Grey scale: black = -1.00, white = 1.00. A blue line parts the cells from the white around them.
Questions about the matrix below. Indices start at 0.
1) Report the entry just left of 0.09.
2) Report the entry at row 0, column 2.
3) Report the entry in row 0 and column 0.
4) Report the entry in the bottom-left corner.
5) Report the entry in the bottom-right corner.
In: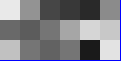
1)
-0.68
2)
-0.45
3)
0.83
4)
0.51
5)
0.78

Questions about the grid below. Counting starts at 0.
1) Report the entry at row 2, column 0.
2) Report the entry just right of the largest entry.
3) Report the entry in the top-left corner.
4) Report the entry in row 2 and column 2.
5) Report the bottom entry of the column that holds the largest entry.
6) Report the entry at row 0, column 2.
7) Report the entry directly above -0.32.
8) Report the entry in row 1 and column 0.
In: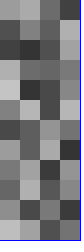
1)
-0.49
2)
-0.59
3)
0.22
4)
-0.37
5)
0.49
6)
-0.15
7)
-0.54
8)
-0.37

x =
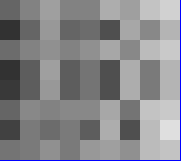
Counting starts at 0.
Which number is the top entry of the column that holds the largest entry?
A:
0.64
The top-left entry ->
-0.21
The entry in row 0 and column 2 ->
0.25
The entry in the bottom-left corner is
-0.09
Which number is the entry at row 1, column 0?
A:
-0.61
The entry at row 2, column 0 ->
-0.15
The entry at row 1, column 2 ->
0.19
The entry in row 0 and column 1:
0.02
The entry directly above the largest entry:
0.58
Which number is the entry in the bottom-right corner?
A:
0.53
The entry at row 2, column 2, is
0.13
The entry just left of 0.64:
0.53

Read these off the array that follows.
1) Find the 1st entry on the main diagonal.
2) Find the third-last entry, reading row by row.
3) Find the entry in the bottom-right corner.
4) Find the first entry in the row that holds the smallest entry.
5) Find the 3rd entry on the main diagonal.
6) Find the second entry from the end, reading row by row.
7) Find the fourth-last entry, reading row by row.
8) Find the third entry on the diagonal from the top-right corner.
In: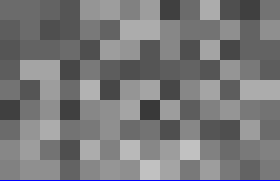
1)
-0.16
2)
-0.05
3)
-0.05
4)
-0.50
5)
-0.22
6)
-0.22
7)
0.23
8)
-0.44

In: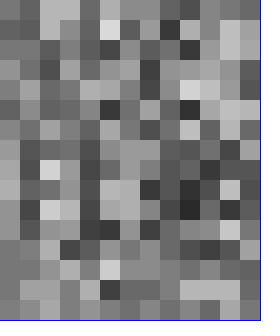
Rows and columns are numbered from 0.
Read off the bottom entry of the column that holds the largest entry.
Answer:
-0.01
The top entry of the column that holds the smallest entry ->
-0.38
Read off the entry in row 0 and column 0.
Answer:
-0.07
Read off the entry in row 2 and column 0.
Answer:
-0.07
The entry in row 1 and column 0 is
-0.23
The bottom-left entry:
-0.01
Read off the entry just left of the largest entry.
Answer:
-0.23
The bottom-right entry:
-0.07
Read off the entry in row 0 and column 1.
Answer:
-0.23
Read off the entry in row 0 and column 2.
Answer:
0.43
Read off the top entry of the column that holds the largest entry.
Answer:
0.37
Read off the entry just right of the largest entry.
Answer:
-0.28
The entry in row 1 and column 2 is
0.43
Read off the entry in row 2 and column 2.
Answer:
-0.28
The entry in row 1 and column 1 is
-0.28
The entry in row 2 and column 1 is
-0.07
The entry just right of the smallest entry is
-0.18
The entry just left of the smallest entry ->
-0.44
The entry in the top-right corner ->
-0.18
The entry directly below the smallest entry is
0.04
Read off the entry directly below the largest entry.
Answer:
-0.44
